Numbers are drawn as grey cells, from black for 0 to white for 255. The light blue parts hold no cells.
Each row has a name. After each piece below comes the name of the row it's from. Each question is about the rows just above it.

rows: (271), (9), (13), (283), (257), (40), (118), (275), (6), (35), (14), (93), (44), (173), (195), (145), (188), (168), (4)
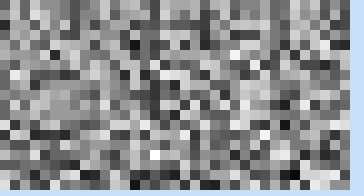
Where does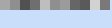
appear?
(188)
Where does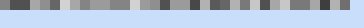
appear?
(195)
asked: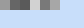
(188)
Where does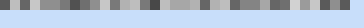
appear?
(271)
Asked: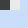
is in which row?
(4)

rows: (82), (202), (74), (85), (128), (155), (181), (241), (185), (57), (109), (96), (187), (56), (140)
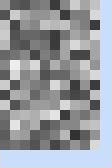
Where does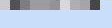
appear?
(109)
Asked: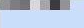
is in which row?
(185)
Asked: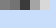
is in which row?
(128)
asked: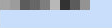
(56)
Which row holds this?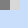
(202)
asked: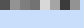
(185)

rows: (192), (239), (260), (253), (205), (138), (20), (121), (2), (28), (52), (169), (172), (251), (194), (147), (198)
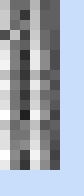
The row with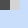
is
(52)
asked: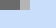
(192)

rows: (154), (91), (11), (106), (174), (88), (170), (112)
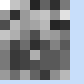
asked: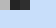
(11)
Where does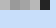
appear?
(11)
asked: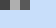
(88)
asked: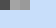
(106)

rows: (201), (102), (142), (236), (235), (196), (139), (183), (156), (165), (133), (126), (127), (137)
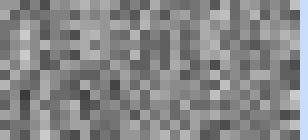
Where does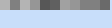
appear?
(137)
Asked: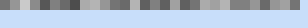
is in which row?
(196)
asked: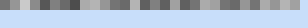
(236)
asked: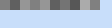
(102)

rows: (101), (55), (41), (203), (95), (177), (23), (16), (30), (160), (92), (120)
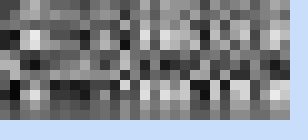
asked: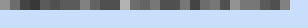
(177)
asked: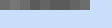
(120)
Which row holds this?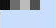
(95)

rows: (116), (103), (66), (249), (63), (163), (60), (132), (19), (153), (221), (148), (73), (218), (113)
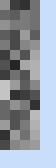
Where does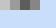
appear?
(19)
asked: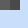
(249)
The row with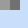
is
(218)
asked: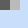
(148)
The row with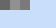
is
(221)
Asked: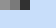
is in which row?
(221)

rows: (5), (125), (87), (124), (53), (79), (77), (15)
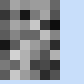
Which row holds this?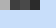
(77)
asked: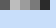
(53)
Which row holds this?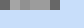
(5)
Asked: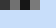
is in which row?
(125)
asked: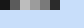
(53)

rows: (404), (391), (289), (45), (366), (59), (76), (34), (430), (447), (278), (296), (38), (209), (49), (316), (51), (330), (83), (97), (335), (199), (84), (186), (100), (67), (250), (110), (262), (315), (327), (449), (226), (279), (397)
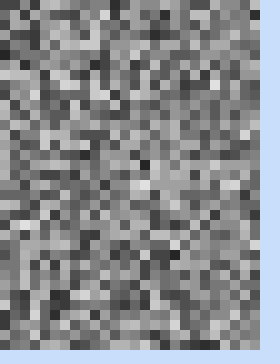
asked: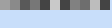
(278)
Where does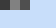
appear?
(397)
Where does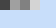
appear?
(391)
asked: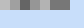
(209)
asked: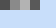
(110)

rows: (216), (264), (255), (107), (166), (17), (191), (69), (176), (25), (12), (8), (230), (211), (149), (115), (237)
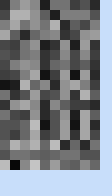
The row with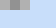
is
(149)
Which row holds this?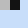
(230)
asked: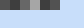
(211)
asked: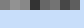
(191)
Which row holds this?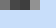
(8)
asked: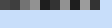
(166)
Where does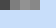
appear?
(191)

